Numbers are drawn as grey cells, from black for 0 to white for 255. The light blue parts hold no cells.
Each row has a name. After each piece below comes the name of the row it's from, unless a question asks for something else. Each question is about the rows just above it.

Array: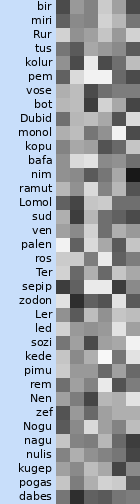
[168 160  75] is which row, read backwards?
sozi
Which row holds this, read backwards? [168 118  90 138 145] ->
nim
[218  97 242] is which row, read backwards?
palen
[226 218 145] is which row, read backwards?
bafa

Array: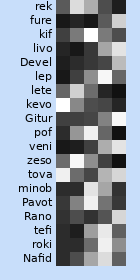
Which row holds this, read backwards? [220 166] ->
Nafid
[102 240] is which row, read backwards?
pof
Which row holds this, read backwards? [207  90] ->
fure
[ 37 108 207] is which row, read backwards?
lete
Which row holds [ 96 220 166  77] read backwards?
Nafid

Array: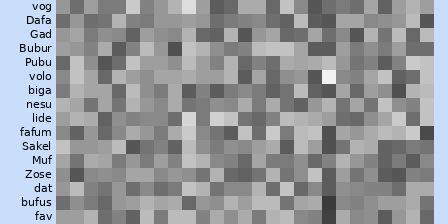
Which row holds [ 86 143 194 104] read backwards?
Pubu
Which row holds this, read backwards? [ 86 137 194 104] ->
vog
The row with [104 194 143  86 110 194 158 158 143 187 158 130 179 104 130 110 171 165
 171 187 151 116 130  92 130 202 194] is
Pubu

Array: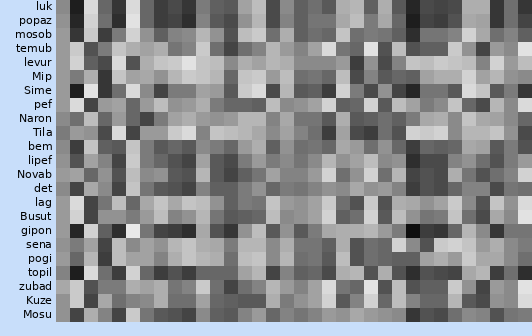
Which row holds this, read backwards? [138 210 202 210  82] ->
Tila
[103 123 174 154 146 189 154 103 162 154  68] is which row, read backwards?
pef
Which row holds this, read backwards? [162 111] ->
Kuze
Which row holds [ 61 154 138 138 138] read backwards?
levur
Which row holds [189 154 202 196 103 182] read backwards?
Mip
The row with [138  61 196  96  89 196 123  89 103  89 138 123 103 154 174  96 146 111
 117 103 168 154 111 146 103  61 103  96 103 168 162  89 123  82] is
bem
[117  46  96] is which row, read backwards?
mosob

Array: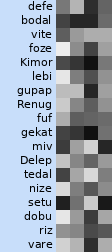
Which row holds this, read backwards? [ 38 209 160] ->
miv
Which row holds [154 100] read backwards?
Delep

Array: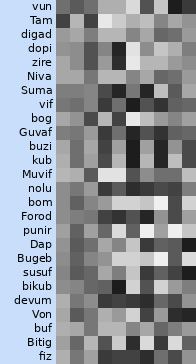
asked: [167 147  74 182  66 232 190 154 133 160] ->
bog
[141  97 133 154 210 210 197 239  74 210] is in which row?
bom
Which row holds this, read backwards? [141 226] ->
dopi
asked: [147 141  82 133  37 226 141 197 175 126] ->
dopi

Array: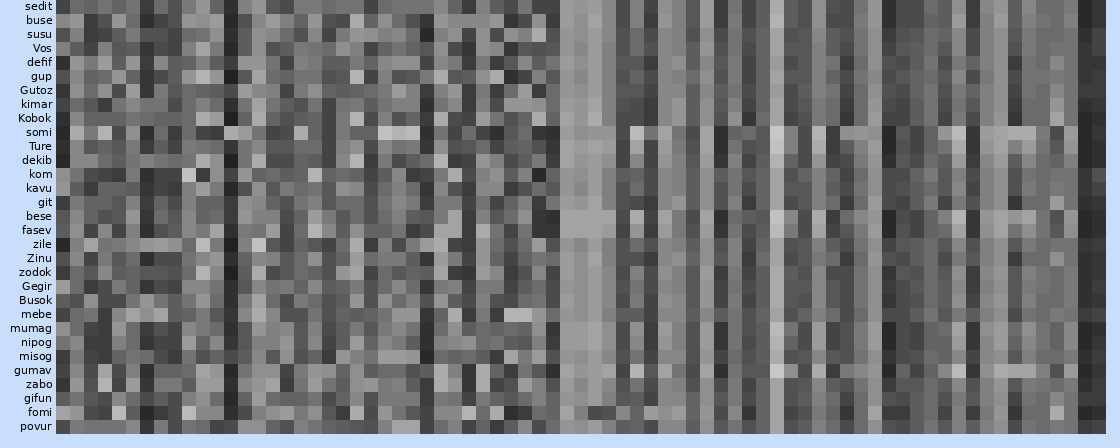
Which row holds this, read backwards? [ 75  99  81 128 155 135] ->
gup
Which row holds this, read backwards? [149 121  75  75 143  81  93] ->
buse
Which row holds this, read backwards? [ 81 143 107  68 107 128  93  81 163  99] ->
gifun
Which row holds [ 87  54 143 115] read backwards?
zodok

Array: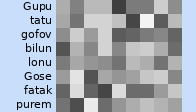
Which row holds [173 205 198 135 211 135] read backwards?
bilun
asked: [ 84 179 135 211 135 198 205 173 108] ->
bilun
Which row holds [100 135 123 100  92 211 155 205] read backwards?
gofov
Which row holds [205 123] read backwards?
Gupu
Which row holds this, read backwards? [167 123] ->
lonu
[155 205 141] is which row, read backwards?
gofov

